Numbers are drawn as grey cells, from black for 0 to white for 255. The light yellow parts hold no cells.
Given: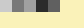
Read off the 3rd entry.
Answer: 160
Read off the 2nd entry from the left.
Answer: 120

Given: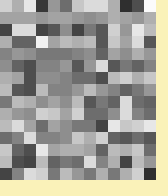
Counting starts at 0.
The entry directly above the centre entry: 109
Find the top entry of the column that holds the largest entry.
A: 251
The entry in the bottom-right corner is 47
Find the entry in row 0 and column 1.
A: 175
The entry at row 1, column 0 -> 163
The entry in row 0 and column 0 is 208
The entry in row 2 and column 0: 68
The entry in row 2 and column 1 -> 219
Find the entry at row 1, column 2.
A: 163
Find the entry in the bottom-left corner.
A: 68
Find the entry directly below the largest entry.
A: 175
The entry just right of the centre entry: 187
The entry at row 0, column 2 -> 231
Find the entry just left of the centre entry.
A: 131
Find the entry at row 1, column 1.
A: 163

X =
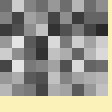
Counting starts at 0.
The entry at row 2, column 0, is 59
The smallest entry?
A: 41
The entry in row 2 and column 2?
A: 142
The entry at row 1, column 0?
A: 131
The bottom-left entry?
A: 182
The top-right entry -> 142
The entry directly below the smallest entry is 205
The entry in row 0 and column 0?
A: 109
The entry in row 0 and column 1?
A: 205
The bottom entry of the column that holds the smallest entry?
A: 193
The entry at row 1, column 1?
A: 69
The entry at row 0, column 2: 131

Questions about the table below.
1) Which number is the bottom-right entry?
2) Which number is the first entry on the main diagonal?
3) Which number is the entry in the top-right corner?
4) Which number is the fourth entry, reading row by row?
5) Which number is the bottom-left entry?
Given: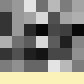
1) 124
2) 133
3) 164
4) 112
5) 124

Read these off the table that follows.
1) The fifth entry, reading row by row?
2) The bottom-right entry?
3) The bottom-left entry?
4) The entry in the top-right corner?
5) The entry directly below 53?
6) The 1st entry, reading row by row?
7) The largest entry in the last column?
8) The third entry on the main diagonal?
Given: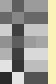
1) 104
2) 83
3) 41
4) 155
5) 227
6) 165
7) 217
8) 198

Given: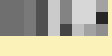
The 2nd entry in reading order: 111
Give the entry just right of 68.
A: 192
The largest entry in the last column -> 162
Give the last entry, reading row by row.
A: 142
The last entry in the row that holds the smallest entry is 38
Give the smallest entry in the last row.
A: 68
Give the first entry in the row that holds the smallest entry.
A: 111
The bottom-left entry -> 111

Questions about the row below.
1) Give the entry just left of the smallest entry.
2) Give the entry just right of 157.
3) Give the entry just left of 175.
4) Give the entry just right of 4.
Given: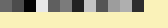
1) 76
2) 175
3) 157
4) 232

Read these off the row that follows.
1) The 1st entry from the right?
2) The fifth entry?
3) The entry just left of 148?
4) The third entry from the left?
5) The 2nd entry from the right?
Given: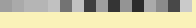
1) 202
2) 193
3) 52
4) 181
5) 72

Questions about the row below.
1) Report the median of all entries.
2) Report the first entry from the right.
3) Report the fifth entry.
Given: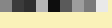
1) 122
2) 233
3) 14

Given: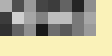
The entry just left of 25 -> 142
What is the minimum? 25
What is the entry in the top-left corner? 177
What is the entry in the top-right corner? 142
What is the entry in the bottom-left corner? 48
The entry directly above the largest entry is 79
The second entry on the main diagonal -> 207
